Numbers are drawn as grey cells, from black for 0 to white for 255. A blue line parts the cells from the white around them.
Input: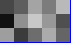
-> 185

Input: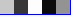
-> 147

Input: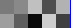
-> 178

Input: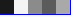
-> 169

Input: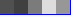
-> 151

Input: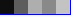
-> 195
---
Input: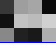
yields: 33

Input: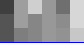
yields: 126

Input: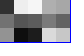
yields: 14

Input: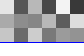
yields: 107

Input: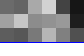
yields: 87

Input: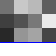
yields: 149
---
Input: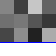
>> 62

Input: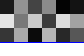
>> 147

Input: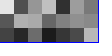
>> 80

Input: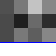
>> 121

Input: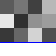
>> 118

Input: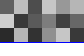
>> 190

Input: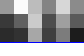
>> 251
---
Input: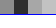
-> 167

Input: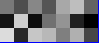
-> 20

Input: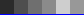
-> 111

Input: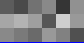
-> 80

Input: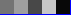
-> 116

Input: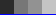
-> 146

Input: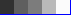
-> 124
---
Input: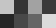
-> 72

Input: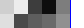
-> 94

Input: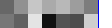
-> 83

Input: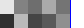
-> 69

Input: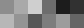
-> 125

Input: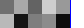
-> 126

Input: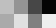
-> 224

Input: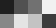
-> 228

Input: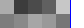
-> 166

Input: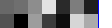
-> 14
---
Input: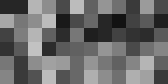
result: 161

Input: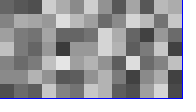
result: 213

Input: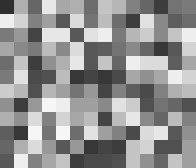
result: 196

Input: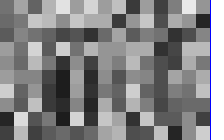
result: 141

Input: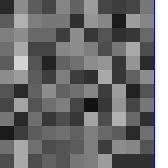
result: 48

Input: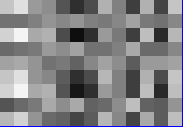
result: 92

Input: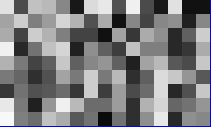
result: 143

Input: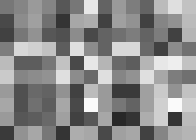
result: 173
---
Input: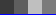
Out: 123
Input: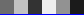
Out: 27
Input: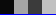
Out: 193
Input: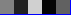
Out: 97
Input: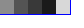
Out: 216
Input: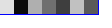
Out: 90
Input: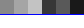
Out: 25
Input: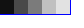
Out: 226
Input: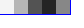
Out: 135
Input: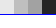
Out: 36
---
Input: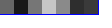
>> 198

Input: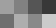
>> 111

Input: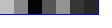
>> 86

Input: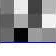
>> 106

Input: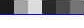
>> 221

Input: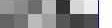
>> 159

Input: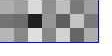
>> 136
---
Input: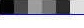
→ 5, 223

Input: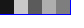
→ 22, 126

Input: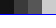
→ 20, 204

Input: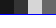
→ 23, 104

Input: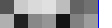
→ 83, 157

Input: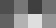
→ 78, 149

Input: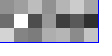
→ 145, 196

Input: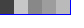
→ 65, 186

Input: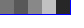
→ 117, 39

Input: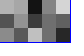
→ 179, 39
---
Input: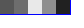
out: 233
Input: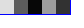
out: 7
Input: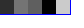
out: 95
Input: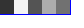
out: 84
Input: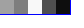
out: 248
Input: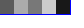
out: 120
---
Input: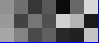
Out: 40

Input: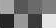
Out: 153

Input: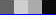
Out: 207

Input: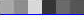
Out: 53

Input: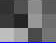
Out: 166

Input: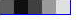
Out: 64

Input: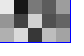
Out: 55

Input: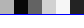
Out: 209

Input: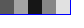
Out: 22
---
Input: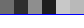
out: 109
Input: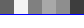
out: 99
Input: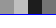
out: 150
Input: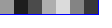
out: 154
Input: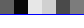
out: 96
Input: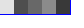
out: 227
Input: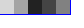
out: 215
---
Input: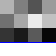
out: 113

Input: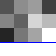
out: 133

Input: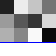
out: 155

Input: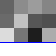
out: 106

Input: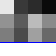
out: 146

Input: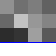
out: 104
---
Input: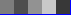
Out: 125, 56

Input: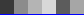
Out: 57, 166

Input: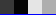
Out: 56, 174

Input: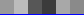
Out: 153, 138

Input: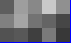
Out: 94, 56

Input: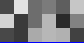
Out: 72, 65
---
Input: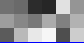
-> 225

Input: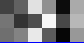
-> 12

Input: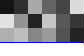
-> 68

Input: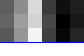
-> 15

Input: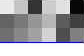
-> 226

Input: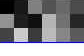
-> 105
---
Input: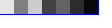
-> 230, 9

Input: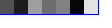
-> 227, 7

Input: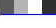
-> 253, 48

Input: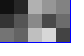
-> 215, 17

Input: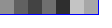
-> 196, 46

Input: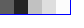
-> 252, 35

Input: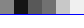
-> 240, 20

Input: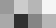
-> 245, 48
